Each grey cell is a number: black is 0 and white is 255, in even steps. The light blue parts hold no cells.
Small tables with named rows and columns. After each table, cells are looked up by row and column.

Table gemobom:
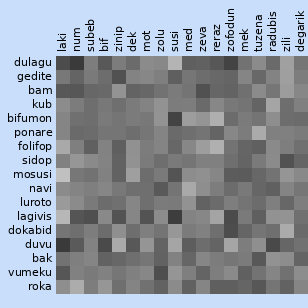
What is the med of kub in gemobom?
125
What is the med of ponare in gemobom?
111
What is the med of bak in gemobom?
102
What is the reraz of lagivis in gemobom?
164
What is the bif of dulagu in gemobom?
88
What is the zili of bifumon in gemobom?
109
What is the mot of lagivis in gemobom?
83

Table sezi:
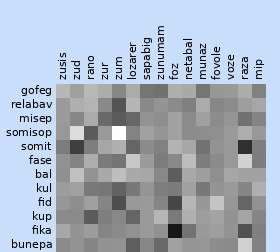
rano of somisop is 91
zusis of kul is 156
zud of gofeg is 160
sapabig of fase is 155
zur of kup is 127
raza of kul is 134
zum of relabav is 84
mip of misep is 132
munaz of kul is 120
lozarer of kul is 120
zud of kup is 138
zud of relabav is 175
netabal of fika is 115

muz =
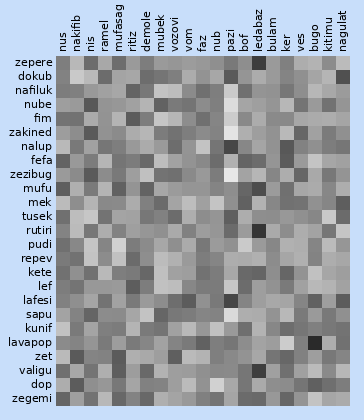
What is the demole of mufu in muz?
99
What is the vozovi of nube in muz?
122
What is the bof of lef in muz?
108
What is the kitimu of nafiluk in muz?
168
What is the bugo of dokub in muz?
165
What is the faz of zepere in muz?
152
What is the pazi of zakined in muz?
227
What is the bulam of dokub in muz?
154
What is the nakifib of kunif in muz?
122
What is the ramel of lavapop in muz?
122
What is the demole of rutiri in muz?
150
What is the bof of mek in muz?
97
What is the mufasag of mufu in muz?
97
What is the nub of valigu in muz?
137
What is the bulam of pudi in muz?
135
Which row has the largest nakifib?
dokub

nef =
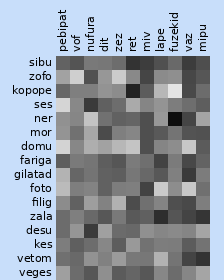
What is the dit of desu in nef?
160
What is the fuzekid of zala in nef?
85
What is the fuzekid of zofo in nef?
143
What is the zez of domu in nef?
183
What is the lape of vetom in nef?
178
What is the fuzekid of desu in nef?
138
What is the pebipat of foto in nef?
187
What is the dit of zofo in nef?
151
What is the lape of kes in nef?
125
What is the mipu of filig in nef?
126
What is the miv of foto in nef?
67
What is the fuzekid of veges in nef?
108
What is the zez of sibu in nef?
109
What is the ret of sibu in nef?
51
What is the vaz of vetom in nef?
68
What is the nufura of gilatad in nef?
116
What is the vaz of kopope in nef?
73
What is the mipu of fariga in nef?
99
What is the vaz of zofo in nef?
71

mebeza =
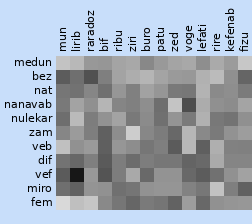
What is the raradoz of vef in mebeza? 152
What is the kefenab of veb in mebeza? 129
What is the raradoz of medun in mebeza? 152
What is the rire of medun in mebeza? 170
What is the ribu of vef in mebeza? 125
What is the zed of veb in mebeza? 91
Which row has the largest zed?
nanavab

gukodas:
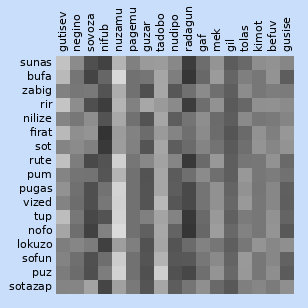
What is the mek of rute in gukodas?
152
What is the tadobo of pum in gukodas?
166
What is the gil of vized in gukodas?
103
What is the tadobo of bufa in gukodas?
166
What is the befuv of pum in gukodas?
124
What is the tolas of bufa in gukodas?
127
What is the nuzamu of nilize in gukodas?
168
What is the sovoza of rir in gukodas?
79
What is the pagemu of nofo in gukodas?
113
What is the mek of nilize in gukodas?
107
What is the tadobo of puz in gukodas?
206
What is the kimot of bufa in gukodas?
119
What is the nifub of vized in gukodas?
119
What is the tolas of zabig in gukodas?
140
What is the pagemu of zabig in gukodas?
113
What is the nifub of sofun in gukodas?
110
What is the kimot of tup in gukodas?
119
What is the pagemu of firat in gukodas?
130
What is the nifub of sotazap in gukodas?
69
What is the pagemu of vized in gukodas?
113

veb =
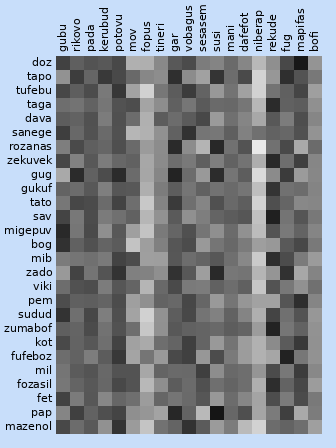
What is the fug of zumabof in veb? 118
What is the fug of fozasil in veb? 99
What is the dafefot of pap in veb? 79
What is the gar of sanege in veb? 97
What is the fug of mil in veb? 120
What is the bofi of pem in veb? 133
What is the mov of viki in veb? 100
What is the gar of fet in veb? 117
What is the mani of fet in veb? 108
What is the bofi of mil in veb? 136
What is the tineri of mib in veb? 158

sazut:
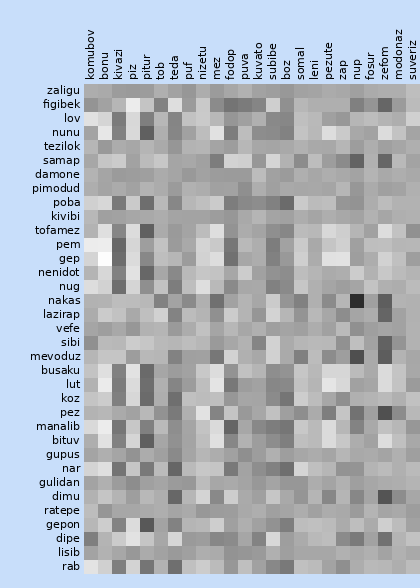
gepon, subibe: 146
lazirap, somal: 148
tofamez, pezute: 216
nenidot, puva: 204
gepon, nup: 190
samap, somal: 140
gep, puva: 167
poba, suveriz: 178
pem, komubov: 236
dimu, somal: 149
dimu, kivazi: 180
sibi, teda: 182
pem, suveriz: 183
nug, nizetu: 222
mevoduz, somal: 128
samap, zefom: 102
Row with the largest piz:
figibek

